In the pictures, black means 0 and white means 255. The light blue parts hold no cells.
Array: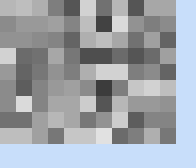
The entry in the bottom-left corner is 190
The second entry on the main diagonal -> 153
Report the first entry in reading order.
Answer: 183
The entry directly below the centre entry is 139
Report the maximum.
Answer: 225
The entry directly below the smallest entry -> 85
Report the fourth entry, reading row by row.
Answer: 126
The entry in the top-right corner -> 167
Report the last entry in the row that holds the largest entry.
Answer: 119
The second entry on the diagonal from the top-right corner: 126
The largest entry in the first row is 210
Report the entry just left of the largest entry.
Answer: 198
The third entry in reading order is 175
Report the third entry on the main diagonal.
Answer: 139
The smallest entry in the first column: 113
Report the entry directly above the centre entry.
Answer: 78
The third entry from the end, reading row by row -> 126
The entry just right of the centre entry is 210
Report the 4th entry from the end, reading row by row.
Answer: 107
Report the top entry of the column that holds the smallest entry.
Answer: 113
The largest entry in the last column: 190
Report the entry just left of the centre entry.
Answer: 126
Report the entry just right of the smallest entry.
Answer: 126
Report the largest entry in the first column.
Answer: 210
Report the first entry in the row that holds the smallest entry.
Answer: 139
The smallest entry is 60
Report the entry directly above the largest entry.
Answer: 146
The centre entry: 175

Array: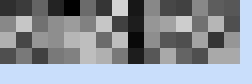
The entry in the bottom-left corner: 79
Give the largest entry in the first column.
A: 176
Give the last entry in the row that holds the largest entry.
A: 87
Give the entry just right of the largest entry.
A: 23
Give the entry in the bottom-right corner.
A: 169
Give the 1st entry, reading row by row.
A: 47
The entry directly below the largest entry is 65
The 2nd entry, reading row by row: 59
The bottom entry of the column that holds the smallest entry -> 129
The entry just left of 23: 211
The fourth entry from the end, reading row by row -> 100
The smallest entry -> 1
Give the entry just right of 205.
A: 113
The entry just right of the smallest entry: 107
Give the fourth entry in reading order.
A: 35
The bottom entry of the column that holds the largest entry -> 121
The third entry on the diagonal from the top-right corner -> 163
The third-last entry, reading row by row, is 79
